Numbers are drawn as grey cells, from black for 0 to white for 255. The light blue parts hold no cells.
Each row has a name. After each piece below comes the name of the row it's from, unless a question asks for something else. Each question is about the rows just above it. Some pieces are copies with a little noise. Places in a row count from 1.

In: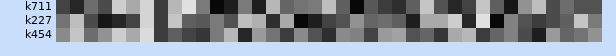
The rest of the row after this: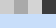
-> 183 225 122 8 30 122 30 183 101 115 122 190 95 8 88 60 46 95 197 82 38 67 197 95 22 146 190 75 109 82 82
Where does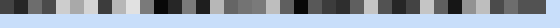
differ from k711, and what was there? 13, 30
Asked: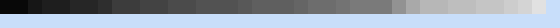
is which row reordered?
k711
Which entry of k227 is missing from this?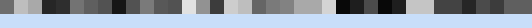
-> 176

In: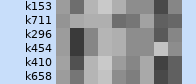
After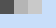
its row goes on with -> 156 134 169 65 96
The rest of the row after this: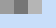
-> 195 141 126 169 73 96

